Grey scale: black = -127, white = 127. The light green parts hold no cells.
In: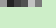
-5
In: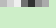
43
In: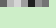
-11
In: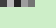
-11
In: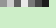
-98
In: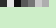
46
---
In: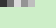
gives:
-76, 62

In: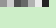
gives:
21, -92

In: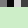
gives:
-4, -63

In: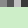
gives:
10, -69

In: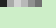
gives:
-93, -14

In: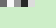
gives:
-19, 92

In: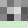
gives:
47, -25

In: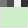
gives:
-8, -77

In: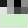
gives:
-101, -29

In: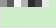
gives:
22, 104
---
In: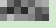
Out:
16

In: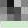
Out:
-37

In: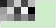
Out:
-28

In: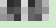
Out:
-68

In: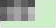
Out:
36

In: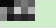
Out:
-77

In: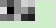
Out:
55

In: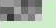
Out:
-1

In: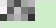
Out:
52

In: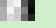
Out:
74
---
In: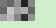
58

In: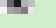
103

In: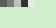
64

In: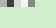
90

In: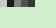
1

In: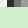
27

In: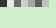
78

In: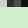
-51

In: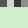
14
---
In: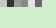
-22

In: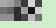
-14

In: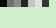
-74

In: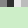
60

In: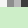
-67

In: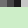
70
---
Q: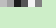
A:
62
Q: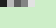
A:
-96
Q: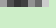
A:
32
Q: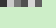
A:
-75
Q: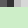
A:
-35
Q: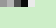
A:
24
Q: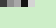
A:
-67
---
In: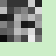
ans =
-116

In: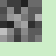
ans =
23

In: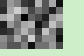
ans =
1

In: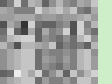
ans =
16

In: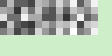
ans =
-2
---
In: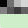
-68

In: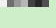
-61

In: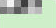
-35

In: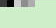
-68

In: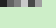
-55

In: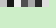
-86

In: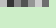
-44

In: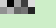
-91

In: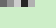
-22

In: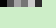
-82
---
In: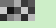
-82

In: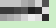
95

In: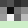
-29

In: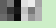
25

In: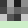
-72

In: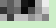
49

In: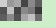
65
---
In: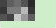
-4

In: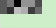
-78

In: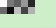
-114

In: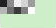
-16

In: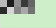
85

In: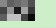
22

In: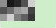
-18
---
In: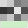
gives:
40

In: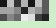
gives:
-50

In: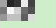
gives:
23

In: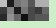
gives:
-85

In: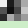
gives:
-85

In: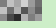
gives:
11
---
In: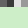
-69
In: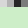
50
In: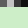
67
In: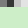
-73
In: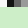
-108
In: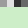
97
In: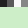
-37
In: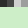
-56
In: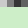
-2
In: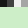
-61
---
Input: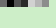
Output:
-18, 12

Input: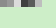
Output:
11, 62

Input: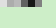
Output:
95, 0

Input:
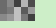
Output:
-20, -63

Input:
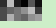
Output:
-81, 31

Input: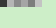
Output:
-72, 67
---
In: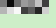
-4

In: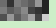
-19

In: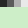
-89

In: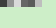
-66

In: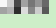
119

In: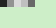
-93

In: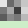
100

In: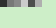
-80
